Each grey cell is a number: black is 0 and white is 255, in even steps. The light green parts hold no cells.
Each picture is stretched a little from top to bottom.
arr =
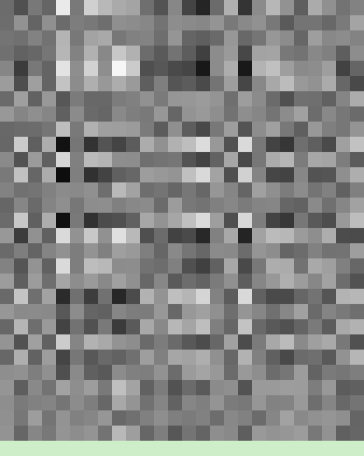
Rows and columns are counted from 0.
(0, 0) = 108
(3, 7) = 136
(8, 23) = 127
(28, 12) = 87
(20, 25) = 111
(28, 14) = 100
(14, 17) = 216
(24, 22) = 99
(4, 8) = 246
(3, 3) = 118
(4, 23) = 158
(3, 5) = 130
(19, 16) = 92
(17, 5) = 126
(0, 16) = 176
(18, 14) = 99
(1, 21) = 116
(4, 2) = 120
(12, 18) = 160
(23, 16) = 103
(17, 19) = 173
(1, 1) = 146
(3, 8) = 199
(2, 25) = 131
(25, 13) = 107
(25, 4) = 162
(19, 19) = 74
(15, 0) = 152
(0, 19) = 183
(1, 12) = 141
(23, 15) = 144
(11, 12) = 148
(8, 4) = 190
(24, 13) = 155
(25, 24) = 92
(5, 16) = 158
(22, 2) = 160
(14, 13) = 192
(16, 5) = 125
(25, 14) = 90

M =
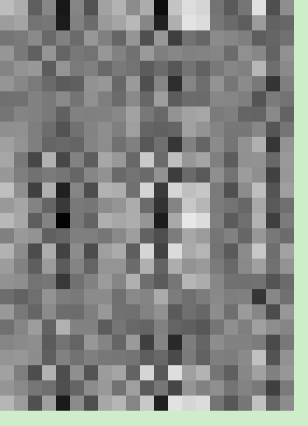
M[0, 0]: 189
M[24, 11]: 88
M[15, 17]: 102
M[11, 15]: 143
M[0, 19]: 79
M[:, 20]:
[142, 103, 113, 145, 138, 127, 115, 99, 117, 147, 153, 151, 159, 111, 123, 108, 162, 147, 107, 112, 151, 133, 120, 146, 151, 122, 140]
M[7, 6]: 128
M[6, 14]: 107
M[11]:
[152, 126, 113, 122, 117, 102, 134, 146, 105, 115, 106, 146, 61, 106, 89, 143, 115, 156, 143, 65, 151]
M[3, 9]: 113
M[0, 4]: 23
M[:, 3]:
[135, 119, 105, 149, 92, 106, 121, 121, 109, 101, 178, 122, 175, 101, 131, 96, 172, 155, 119, 147, 139, 99, 91, 95, 178, 111, 159]
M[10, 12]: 190
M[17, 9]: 108
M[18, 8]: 133
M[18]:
[146, 142, 115, 119, 56, 113, 130, 155, 133, 176, 110, 91, 118, 182, 172, 135, 113, 112, 114, 84, 107]
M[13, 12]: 132
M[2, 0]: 117
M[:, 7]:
[162, 154, 128, 151, 105, 151, 126, 129, 142, 141, 167, 146, 178, 140, 175, 118, 159, 148, 155, 139, 152, 92, 132, 120, 156, 153, 167]
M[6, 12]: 92
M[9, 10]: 88
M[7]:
[117, 132, 130, 121, 97, 129, 128, 129, 136, 162, 120, 104, 147, 162, 166, 123, 127, 101, 100, 137, 99]
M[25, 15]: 143
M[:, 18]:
[224, 155, 93, 135, 183, 121, 84, 100, 135, 176, 146, 143, 191, 169, 178, 151, 199, 160, 114, 53, 134, 160, 124, 192, 161, 121, 193]
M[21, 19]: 142
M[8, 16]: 119
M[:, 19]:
[79, 98, 101, 99, 110, 53, 123, 137, 86, 54, 104, 65, 84, 89, 63, 120, 110, 113, 84, 135, 76, 142, 74, 83, 128, 63, 100]
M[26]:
[182, 155, 80, 159, 26, 139, 78, 167, 182, 133, 200, 32, 226, 214, 220, 115, 87, 119, 193, 100, 140]
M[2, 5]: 107
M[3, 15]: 133
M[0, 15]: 115
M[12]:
[191, 143, 64, 175, 32, 133, 77, 178, 173, 112, 212, 58, 213, 191, 198, 122, 80, 140, 191, 84, 159]
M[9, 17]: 146
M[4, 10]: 92
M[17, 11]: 99

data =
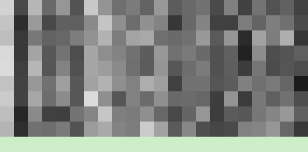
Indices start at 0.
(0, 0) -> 210
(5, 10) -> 173
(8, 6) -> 156
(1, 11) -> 131
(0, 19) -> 82
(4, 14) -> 123
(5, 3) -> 113
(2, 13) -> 113
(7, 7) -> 198
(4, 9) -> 111
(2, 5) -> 125
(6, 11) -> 143
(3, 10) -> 93
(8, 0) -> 180
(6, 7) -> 143
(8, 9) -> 125
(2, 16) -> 149
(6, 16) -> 148
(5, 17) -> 128
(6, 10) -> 107
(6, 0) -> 202
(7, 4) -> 63
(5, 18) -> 112
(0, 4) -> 150
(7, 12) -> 72
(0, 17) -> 65
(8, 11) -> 162
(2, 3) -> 99
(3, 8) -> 131
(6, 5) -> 87
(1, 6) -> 138
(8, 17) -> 129
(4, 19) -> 76
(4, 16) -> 94

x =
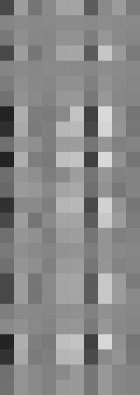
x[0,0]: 73
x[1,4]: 139
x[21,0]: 137
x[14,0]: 73
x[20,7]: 145
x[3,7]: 198
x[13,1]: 137
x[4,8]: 138
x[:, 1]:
[157, 138, 143, 158, 138, 142, 146, 174, 169, 149, 174, 149, 154, 137, 157, 149, 143, 148, 157, 157, 137, 145, 174, 168, 147, 147]
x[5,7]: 146
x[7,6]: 64
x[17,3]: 128
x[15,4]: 156
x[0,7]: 137
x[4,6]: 134
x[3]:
[72, 158, 119, 136, 165, 166, 91, 198, 154, 123]
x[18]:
[72, 157, 118, 137, 164, 165, 91, 199, 155, 123]
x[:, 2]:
[117, 136, 135, 119, 135, 136, 137, 125, 123, 143, 126, 142, 151, 137, 117, 144, 137, 142, 118, 117, 136, 137, 127, 123, 138, 138]
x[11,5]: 158
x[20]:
[126, 137, 136, 135, 143, 144, 129, 145, 137, 135]
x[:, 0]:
[73, 133, 120, 72, 133, 124, 114, 35, 47, 111, 36, 110, 104, 49, 73, 111, 121, 112, 72, 72, 126, 137, 36, 50, 112, 113]
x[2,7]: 150
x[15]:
[111, 149, 144, 126, 156, 158, 117, 148, 128, 132]
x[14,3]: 138
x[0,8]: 156
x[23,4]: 181
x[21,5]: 150
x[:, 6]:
[92, 137, 125, 91, 134, 128, 120, 64, 72, 117, 64, 116, 111, 74, 93, 117, 126, 118, 91, 92, 129, 122, 64, 75, 119, 119]

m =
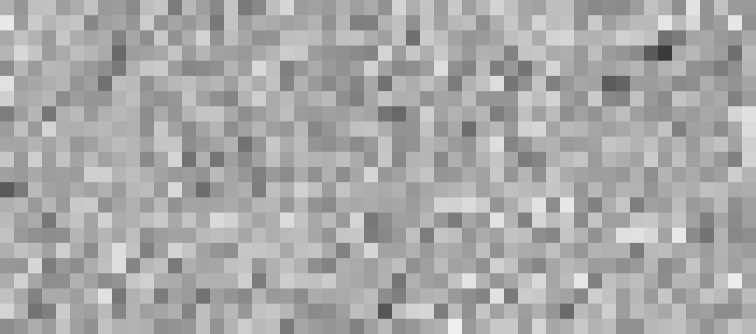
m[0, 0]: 176
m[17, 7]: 191
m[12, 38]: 182
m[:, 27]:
[145, 178, 159, 212, 163, 114, 194, 117, 173, 196, 198, 151, 170, 165, 140, 136, 163, 175, 176, 141, 85, 183]
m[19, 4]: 169
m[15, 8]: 165
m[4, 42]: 166
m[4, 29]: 142
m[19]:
[192, 168, 131, 170, 169, 158, 186, 225, 119, 177, 189, 124, 162, 155, 114, 159, 148, 137, 180, 153, 156, 140, 171, 167, 170, 176, 187, 141, 127, 167, 177, 181, 153, 142, 132, 225, 122, 204, 199, 168, 163, 136, 206, 193, 157, 184, 154, 198, 149, 166, 196, 186, 154, 187]
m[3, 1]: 216
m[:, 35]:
[211, 174, 164, 175, 126, 221, 150, 125, 183, 222, 196, 200, 174, 148, 226, 161, 146, 209, 150, 225, 161, 200]
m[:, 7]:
[154, 159, 173, 170, 142, 113, 150, 176, 184, 177, 161, 206, 176, 145, 209, 182, 188, 191, 140, 225, 186, 193]
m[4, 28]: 137
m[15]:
[193, 153, 145, 141, 142, 182, 165, 182, 165, 189, 144, 157, 163, 162, 185, 189, 186, 167, 187, 174, 186, 188, 167, 148, 197, 199, 124, 136, 153, 191, 125, 196, 190, 149, 171, 161, 194, 190, 142, 134, 195, 178, 146, 171, 224, 225, 215, 163, 233, 139, 116, 178, 136, 142]
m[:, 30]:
[195, 194, 203, 174, 157, 191, 146, 206, 193, 182, 182, 195, 167, 171, 183, 125, 154, 159, 160, 177, 214, 170]
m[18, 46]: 169
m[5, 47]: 163
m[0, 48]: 143
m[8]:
[156, 191, 154, 212, 175, 174, 179, 184, 173, 176, 142, 199, 162, 139, 164, 181, 142, 161, 181, 159, 151, 183, 135, 149, 170, 192, 195, 173, 147, 148, 193, 145, 169, 109, 169, 183, 153, 209, 214, 164, 185, 181, 166, 159, 168, 178, 167, 194, 127, 160, 163, 140, 169, 219]
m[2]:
[169, 193, 178, 154, 198, 173, 165, 173, 131, 167, 142, 200, 146, 173, 210, 146, 189, 167, 146, 148, 190, 192, 187, 163, 192, 193, 173, 159, 194, 111, 203, 189, 163, 149, 154, 164, 190, 199, 171, 211, 214, 179, 177, 183, 208, 202, 192, 114, 123, 165, 168, 153, 148, 169]
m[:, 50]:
[147, 148, 168, 166, 142, 172, 163, 168, 163, 183, 173, 151, 192, 161, 129, 116, 156, 160, 147, 196, 159, 147]
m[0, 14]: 159
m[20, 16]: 184
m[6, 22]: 176
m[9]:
[165, 165, 178, 164, 181, 151, 161, 177, 187, 181, 164, 196, 197, 142, 152, 164, 178, 114, 149, 199, 172, 187, 149, 143, 155, 139, 154, 196, 142, 147, 182, 173, 155, 148, 190, 222, 133, 150, 175, 177, 155, 158, 163, 197, 191, 179, 191, 165, 181, 154, 183, 194, 162, 207]
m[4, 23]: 154
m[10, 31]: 136
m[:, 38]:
[161, 210, 171, 198, 167, 195, 189, 160, 214, 175, 134, 144, 182, 225, 212, 142, 168, 135, 217, 199, 175, 212]
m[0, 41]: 148
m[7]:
[125, 158, 182, 118, 176, 186, 153, 176, 184, 178, 141, 170, 150, 180, 196, 197, 169, 143, 157, 171, 189, 156, 153, 160, 158, 170, 164, 117, 104, 149, 206, 163, 178, 166, 182, 125, 142, 191, 160, 187, 143, 161, 148, 173, 189, 159, 147, 144, 162, 155, 168, 163, 213, 224]
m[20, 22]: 138
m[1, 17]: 157
